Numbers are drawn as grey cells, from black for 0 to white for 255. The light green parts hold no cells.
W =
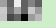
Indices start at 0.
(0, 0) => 160
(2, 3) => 5
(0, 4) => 131
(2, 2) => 98
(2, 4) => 156
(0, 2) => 238

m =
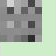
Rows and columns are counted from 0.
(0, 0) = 149
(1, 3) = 99
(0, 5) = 171
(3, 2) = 128
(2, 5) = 138
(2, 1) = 137
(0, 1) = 210
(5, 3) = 104
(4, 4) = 134
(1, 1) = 78
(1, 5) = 91

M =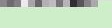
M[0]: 136
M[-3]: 86
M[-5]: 181
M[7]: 189
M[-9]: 103

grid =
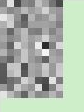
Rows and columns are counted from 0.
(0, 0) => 129
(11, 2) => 125
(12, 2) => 202
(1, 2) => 150
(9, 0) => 91
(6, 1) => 100
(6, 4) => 150
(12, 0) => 154
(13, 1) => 185
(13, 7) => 181
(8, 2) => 161
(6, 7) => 129
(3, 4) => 161
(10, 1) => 183
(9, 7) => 154
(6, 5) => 235
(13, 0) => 227
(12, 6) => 69
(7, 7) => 161
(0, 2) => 75
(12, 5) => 221
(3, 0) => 176
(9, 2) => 199
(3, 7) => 155
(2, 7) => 182
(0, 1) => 224
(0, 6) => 162
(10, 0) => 88
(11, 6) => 77
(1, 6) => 209
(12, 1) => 114
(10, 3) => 89
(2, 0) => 229
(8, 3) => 198

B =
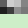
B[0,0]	93
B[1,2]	141
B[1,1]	62
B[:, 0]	[93, 30]

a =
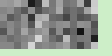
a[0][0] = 155
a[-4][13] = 82
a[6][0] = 135
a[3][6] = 143
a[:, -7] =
[120, 123, 106, 126, 88, 110, 129]
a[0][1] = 151
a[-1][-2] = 118
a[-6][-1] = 207
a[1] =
[133, 142, 112, 88, 141, 79, 110, 123, 168, 97, 112, 99, 162, 207]
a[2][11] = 81
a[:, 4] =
[28, 141, 53, 86, 125, 142, 212]
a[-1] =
[135, 135, 110, 139, 212, 129, 137, 129, 143, 159, 112, 70, 118, 193]
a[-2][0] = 127
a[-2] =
[127, 108, 120, 131, 142, 212, 147, 110, 90, 188, 109, 120, 123, 31]
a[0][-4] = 124
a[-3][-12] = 116
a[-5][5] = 171
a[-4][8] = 142
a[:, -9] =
[63, 79, 171, 192, 144, 212, 129]
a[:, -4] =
[124, 112, 113, 110, 101, 109, 112]
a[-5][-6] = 100

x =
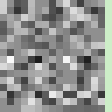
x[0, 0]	208
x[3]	[96, 161, 187, 110, 91, 171, 174, 104, 133, 201, 130, 82, 143, 178, 102]
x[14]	[143, 76, 143, 168, 226, 180, 87, 69, 151, 214, 190, 108, 69, 134, 211]
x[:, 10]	[134, 220, 193, 130, 83, 184, 162, 143, 168, 220, 143, 144, 167, 74, 190, 107]
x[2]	[143, 167, 143, 209, 178, 131, 87, 73, 105, 144, 193, 213, 192, 147, 102]
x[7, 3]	164
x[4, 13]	143
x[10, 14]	172
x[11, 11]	63
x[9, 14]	143
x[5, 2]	143
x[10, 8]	118
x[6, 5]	95
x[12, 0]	86
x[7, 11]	143
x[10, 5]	172
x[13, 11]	209
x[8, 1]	250
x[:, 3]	[93, 91, 209, 110, 184, 111, 120, 164, 143, 68, 143, 66, 100, 143, 168, 189]
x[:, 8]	[165, 61, 105, 133, 143, 96, 118, 143, 143, 143, 118, 145, 123, 200, 151, 134]
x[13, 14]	57
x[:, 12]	[133, 112, 192, 143, 143, 107, 143, 176, 32, 66, 127, 131, 132, 219, 69, 103]
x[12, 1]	178
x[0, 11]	65
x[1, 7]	81
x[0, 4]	187
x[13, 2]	105
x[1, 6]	167
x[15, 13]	106
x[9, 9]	143

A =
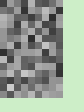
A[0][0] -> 65
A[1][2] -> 156
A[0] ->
[65, 156, 122, 72, 179, 92, 81, 112, 158]
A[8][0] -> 185
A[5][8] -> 94
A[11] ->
[89, 65, 109, 72, 116, 102, 80, 148, 146]
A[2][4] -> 63
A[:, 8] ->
[158, 56, 153, 160, 96, 94, 87, 107, 98, 58, 52, 146, 174, 154]
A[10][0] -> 146
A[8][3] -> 97
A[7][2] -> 147
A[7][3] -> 156
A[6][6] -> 194
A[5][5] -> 177
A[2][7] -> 47
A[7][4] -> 156
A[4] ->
[150, 100, 86, 140, 173, 92, 148, 63, 96]
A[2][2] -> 97
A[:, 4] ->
[179, 155, 63, 103, 173, 47, 81, 156, 108, 82, 177, 116, 108, 182]
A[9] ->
[101, 156, 167, 99, 82, 171, 162, 160, 58]
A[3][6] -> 70
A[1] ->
[118, 102, 156, 52, 155, 138, 187, 153, 56]
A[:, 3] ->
[72, 52, 100, 173, 140, 174, 152, 156, 97, 99, 197, 72, 151, 143]
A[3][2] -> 65
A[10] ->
[146, 185, 114, 197, 177, 120, 98, 135, 52]
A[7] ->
[48, 98, 147, 156, 156, 167, 63, 158, 107]
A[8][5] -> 121

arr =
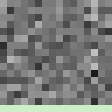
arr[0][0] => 167
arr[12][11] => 143
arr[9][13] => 187
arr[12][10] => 115
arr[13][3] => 92
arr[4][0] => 82
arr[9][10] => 94
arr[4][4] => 144
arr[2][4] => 91
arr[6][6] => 97
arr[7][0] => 69
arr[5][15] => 151
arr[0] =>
[167, 130, 134, 115, 103, 71, 122, 121, 143, 102, 93, 129, 144, 181, 126, 137]
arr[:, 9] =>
[102, 114, 96, 77, 125, 69, 99, 97, 115, 96, 152, 105, 147, 142, 124]
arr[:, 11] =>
[129, 131, 113, 117, 128, 129, 114, 114, 116, 139, 96, 118, 143, 90, 117]
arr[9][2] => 133
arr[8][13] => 125
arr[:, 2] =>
[134, 115, 117, 114, 117, 158, 127, 91, 157, 133, 105, 86, 161, 62, 137]
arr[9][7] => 97
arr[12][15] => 69
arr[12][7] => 107
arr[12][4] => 141
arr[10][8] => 101
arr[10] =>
[104, 128, 105, 133, 146, 110, 117, 133, 101, 152, 129, 96, 140, 26, 124, 104]
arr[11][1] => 87
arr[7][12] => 119
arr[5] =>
[135, 90, 158, 165, 78, 90, 120, 107, 145, 69, 95, 129, 115, 124, 125, 151]
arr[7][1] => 125
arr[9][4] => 100
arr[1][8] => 153
